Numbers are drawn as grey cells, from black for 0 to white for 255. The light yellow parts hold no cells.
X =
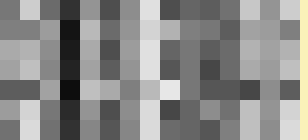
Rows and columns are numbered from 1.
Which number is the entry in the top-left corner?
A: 119
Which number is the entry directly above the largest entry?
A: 86
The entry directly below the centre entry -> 185
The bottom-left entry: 113
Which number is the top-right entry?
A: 205
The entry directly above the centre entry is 224
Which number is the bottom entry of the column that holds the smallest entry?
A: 50
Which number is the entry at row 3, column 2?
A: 178
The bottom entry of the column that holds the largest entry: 107
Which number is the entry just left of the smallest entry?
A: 162
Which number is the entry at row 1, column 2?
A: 205
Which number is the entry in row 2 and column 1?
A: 127
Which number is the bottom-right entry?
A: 218
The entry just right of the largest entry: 119
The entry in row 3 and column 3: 141
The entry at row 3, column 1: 170
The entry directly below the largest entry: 71
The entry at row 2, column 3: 156
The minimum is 13
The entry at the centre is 224
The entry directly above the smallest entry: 35
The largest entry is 231

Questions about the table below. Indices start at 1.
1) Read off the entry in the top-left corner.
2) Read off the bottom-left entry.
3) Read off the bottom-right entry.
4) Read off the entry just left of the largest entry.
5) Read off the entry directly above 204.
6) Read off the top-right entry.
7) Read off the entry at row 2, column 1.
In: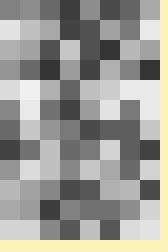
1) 129
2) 211
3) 226
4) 219
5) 176
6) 168
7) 226

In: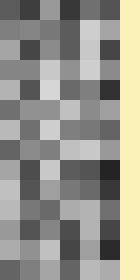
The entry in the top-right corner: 84
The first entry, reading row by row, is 92
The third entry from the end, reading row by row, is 100
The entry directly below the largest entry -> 145
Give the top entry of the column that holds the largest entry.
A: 153
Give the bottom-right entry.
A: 172
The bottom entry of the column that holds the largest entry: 165
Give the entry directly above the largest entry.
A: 200
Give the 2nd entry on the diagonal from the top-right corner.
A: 206
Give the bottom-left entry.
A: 100
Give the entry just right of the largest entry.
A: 106
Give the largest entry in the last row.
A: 185
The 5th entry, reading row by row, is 112
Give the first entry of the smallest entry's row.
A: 165
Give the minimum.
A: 36
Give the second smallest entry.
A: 43

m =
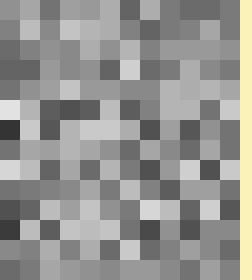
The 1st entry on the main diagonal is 145
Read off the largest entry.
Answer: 226
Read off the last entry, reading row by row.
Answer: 129
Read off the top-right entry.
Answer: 122
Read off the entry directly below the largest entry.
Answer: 52
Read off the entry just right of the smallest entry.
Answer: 201
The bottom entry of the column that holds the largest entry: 107
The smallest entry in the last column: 87
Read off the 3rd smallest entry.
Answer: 74
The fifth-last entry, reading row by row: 153
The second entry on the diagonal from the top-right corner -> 166
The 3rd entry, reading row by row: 115
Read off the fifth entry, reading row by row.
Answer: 153
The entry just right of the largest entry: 180
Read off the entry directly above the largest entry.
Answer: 115
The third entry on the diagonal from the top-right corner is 153
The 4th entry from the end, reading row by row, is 137
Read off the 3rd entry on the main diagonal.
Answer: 145
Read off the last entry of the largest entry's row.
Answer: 201
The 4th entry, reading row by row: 159
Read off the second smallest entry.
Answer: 59
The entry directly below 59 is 137
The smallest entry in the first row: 100
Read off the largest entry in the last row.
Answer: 166

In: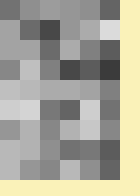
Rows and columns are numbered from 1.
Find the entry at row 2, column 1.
163
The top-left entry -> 114
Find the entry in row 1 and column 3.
156
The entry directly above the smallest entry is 92
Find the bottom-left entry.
184
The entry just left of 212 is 206
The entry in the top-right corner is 100
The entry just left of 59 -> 92
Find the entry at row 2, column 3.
72
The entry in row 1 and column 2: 143
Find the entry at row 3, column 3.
107
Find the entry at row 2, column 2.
107
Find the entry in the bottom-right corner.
100

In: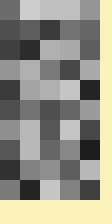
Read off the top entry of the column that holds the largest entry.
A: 205
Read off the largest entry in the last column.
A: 184
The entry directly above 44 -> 94
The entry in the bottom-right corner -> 64
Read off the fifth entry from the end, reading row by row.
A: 122
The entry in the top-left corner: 108
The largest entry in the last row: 197
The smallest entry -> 28
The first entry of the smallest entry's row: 86
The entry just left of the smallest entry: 135
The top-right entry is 149
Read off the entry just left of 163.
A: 58
